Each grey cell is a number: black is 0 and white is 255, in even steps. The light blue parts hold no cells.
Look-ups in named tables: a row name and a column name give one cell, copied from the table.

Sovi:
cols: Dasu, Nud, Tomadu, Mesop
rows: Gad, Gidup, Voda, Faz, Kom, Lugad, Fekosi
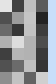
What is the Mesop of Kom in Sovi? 58
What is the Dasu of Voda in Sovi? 106
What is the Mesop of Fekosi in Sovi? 207
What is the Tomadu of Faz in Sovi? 178
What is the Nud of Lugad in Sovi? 107
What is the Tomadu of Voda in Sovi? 194
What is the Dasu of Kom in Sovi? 63
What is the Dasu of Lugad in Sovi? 81
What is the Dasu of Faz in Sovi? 176
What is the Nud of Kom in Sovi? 181
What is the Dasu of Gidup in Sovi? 80

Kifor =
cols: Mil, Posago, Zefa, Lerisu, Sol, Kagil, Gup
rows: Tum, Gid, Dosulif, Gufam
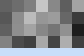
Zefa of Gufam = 64
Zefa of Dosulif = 163
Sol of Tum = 136
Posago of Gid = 141
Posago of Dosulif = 143
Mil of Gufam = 130
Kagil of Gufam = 174
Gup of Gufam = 64
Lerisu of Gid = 150
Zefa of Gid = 187
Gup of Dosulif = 29
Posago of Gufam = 75
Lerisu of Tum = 198
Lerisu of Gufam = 168

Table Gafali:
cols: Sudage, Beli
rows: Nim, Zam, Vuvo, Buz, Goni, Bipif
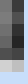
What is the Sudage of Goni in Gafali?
79
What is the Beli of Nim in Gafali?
59
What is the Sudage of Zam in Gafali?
124
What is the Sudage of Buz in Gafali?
101
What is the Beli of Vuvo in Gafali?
49
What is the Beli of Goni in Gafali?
68
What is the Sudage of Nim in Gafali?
118
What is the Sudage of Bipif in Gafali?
209
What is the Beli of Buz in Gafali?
37
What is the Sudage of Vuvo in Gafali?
112
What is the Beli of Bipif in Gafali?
191
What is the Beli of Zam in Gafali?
80

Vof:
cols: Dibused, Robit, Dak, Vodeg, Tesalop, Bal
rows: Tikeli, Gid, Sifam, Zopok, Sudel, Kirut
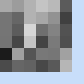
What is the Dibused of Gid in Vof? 117
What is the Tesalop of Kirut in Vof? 89
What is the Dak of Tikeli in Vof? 178
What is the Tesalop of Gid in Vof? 146
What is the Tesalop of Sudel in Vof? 118
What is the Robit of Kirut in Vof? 102
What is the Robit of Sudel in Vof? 160
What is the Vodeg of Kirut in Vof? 72
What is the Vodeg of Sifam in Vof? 111
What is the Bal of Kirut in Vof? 182
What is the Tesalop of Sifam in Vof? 131
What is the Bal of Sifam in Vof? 82
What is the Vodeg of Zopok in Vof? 68
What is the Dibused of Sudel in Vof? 27
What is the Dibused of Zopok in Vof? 116
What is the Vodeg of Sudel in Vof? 120
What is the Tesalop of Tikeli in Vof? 185

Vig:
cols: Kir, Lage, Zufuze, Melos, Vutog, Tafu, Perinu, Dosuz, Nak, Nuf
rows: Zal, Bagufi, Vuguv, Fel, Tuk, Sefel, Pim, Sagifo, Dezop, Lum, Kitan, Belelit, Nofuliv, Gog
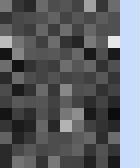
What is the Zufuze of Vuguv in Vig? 61
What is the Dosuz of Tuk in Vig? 25
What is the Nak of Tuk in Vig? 79
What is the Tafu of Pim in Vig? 68
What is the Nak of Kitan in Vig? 50
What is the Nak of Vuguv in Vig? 79
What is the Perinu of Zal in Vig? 67
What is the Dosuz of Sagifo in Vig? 83
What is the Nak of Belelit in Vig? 45
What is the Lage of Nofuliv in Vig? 72
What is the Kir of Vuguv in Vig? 98
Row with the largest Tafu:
Kitan

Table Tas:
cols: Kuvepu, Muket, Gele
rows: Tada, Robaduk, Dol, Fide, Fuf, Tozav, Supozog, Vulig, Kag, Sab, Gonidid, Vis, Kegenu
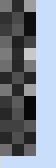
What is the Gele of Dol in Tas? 15
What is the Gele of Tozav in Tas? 121
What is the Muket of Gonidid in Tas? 65
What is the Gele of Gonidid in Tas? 88
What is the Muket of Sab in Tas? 80
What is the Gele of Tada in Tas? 158
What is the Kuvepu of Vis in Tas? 39

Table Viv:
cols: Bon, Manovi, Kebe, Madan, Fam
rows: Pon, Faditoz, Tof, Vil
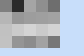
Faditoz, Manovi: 151
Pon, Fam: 110
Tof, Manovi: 203
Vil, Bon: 194
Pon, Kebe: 165
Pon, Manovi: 43
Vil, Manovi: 149
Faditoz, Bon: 182
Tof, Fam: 211
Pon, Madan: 143
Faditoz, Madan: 159
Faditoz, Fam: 162
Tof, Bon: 193
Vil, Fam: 119
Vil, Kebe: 140
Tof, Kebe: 212
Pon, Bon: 127
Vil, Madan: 162

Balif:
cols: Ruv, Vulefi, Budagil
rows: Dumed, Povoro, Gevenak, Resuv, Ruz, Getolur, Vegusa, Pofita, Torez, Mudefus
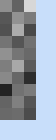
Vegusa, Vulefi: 103
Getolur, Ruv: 126
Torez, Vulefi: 128
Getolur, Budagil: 91
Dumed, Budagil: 215
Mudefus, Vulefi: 108
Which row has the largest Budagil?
Dumed

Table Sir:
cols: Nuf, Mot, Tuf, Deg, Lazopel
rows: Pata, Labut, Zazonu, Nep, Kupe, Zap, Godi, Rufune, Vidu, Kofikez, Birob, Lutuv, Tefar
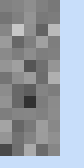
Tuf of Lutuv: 131
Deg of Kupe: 126
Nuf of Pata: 129
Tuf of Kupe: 141
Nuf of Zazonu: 134
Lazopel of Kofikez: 140
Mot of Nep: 103
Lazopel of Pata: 120
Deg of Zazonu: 99
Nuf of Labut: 116
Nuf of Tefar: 73
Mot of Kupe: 126
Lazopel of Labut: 124
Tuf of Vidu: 49
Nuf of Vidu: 147
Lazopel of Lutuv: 144
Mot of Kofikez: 133
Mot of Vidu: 104
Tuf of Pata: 142

